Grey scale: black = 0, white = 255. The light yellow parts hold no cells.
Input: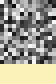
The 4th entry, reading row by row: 203
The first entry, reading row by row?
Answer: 246
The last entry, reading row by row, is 165
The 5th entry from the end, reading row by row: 70
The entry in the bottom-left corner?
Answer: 27
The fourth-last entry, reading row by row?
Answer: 27
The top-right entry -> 57
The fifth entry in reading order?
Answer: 113
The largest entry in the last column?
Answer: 246
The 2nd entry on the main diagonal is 151
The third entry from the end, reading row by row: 165
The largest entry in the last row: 246

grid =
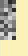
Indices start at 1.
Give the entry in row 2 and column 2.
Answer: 138
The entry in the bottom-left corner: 138
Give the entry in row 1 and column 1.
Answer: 113
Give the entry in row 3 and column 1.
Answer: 138
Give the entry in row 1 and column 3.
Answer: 40
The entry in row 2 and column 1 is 113
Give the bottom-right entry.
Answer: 55
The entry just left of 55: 222
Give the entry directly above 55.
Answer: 196

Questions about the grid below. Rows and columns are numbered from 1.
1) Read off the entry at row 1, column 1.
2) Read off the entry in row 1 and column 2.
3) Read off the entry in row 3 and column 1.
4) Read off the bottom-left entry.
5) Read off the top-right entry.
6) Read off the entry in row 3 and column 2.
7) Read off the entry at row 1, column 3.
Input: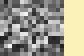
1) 119
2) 35
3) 93
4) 77
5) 93
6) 132
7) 132

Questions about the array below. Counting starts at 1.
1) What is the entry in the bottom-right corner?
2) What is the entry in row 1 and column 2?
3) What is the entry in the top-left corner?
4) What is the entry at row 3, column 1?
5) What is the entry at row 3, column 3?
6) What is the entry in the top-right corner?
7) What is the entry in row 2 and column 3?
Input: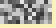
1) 157
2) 173
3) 100
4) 142
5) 188
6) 212
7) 188

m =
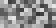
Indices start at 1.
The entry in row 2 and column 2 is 163
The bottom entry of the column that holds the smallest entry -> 175
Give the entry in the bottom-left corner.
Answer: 203
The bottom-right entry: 92
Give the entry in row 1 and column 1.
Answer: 175
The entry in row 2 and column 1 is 163
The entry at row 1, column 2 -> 218
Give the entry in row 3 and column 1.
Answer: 92
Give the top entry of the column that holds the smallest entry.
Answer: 203
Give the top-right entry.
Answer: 149
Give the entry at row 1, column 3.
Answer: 64

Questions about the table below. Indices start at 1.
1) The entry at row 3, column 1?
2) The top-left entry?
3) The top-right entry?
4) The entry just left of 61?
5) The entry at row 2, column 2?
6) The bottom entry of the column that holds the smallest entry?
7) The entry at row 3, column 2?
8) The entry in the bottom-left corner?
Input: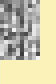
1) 214
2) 103
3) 141
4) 214
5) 117
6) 103
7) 103
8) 141

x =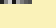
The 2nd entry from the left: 136
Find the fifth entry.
166
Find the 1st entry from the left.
35

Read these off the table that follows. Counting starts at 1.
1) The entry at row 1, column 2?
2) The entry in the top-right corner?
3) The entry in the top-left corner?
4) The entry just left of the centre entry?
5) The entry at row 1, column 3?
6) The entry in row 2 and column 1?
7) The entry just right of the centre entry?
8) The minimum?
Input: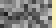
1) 121
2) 121
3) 137
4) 69
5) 108
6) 178
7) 69
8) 27

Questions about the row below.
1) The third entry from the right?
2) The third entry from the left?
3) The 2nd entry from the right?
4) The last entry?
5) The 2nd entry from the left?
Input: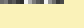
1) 106
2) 74
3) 58
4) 74
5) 121

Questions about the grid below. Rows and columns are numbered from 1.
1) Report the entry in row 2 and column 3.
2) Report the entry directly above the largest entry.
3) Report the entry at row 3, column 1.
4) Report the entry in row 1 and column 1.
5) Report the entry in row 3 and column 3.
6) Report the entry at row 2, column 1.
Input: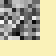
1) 78
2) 49
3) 223
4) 161
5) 192
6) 133
